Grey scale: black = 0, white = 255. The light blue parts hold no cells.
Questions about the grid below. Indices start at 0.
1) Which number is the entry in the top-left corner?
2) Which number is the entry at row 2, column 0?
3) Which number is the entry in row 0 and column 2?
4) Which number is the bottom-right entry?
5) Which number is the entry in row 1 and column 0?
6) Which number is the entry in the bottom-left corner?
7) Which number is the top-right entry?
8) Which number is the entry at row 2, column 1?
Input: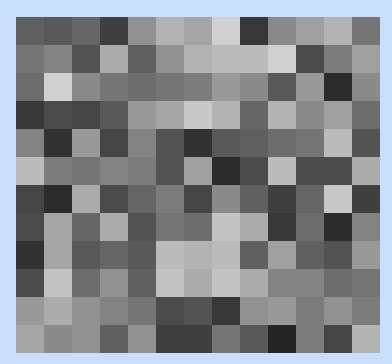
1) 96
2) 109
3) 102
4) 179
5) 117
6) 165
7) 117
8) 208

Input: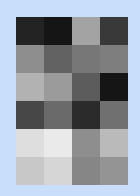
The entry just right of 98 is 119
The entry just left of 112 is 43
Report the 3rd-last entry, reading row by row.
214
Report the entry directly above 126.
57
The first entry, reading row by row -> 35
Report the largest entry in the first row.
163
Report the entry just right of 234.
142

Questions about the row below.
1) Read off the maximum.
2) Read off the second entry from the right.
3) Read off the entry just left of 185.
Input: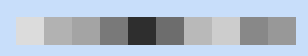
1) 220
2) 136
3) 109

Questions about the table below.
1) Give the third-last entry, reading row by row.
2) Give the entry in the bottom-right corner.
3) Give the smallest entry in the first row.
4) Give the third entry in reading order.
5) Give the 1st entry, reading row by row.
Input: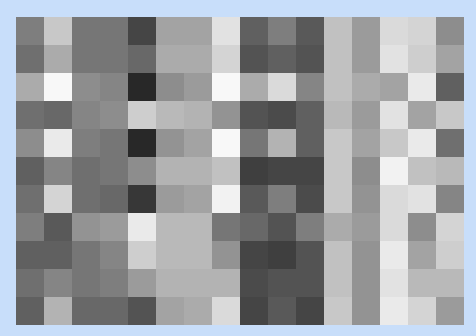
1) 234
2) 155
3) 69
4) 118
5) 126

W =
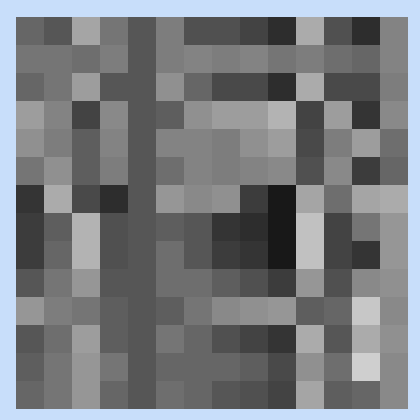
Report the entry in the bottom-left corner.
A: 102
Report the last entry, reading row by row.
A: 137
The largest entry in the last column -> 171
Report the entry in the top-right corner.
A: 131
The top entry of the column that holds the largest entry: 45
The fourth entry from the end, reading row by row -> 165
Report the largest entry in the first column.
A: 157
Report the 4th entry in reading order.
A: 117
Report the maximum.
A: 207
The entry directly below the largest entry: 102
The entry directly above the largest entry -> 171
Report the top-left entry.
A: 102
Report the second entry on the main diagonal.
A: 117
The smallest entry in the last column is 102
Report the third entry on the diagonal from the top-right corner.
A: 73
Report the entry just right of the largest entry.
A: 137
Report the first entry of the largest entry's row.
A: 94
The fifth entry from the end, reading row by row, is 67
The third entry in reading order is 165
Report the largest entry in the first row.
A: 171
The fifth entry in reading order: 86

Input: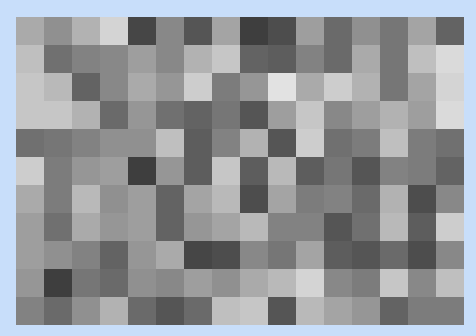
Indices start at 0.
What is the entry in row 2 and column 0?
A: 198
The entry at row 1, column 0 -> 191
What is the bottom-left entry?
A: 130
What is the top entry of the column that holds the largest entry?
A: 77
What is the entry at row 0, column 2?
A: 178
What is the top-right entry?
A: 99
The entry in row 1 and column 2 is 130
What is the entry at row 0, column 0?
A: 170
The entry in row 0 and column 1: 144
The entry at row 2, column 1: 185
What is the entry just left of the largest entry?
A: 150
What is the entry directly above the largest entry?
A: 93
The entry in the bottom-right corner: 124

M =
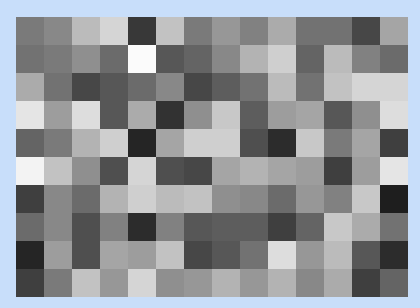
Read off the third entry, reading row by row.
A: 187
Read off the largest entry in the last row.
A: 213
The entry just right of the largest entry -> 87
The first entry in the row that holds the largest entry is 114
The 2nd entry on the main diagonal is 122
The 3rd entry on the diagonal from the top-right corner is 194
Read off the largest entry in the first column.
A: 243
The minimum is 30
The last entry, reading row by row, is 100
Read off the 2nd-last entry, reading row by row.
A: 63
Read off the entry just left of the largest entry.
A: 107
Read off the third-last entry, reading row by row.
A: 171
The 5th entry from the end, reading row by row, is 179
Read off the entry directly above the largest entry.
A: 56
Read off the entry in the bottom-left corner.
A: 63
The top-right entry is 165
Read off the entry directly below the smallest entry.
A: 114
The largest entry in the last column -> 229
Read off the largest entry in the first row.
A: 213
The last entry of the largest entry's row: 107
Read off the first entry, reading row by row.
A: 122
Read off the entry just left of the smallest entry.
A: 200
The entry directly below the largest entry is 107
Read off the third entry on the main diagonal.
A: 71
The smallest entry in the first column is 37

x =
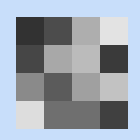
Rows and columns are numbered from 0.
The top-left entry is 50
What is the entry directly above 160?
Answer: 187
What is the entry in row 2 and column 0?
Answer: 138
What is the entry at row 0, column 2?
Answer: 174
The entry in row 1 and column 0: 70

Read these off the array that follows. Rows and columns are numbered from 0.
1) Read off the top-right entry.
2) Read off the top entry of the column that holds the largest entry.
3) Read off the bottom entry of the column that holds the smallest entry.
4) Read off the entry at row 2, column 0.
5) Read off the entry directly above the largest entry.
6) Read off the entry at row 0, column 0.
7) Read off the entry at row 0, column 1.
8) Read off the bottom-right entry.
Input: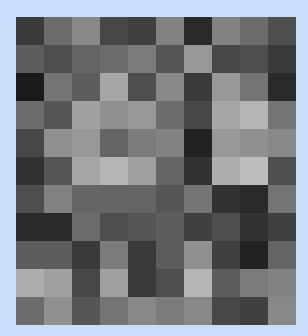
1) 78
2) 108
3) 108
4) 26
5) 144
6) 58
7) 108
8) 136
